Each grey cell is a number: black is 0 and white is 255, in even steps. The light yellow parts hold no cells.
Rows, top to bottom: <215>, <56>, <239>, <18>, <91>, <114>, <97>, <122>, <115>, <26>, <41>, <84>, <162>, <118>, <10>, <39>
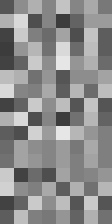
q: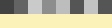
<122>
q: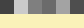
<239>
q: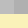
<114>

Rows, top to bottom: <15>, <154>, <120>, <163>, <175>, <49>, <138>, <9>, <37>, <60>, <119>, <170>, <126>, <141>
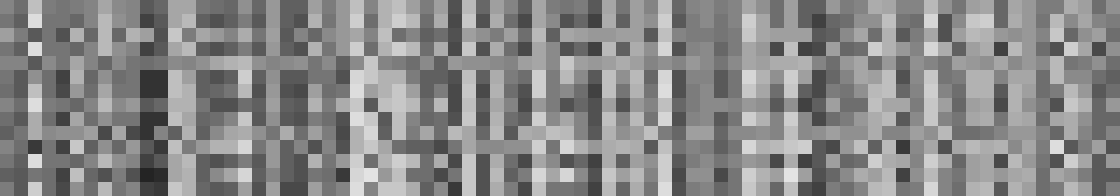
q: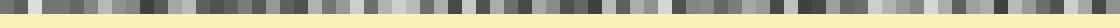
<163>
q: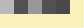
<138>
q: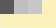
<9>

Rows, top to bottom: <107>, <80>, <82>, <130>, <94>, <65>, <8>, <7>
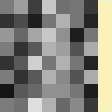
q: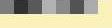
<65>
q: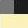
<8>
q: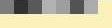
<130>
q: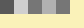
<94>

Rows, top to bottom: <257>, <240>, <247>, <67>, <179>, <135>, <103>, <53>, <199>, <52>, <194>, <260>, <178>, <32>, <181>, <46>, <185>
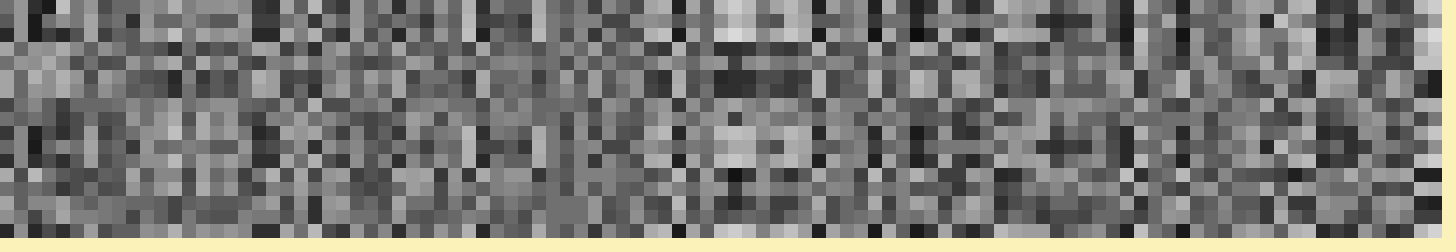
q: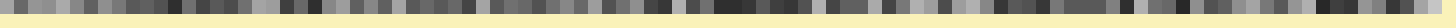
<67>
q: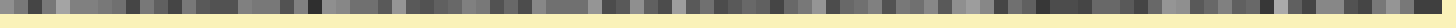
<46>
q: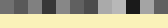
<185>
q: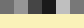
<247>
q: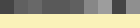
<181>

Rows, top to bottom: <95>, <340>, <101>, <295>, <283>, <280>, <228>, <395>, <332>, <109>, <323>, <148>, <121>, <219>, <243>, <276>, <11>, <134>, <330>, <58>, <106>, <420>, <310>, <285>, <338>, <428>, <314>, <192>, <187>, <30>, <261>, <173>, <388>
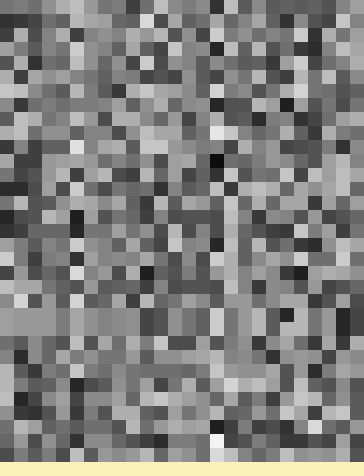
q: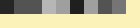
<395>
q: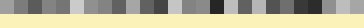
<134>
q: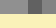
<109>
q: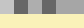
<243>
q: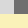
<261>
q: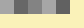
<340>
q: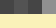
<280>

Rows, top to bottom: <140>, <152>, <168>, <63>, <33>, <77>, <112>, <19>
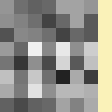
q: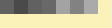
<19>
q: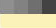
<152>
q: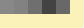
<168>
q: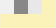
<63>
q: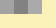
<19>
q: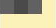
<19>

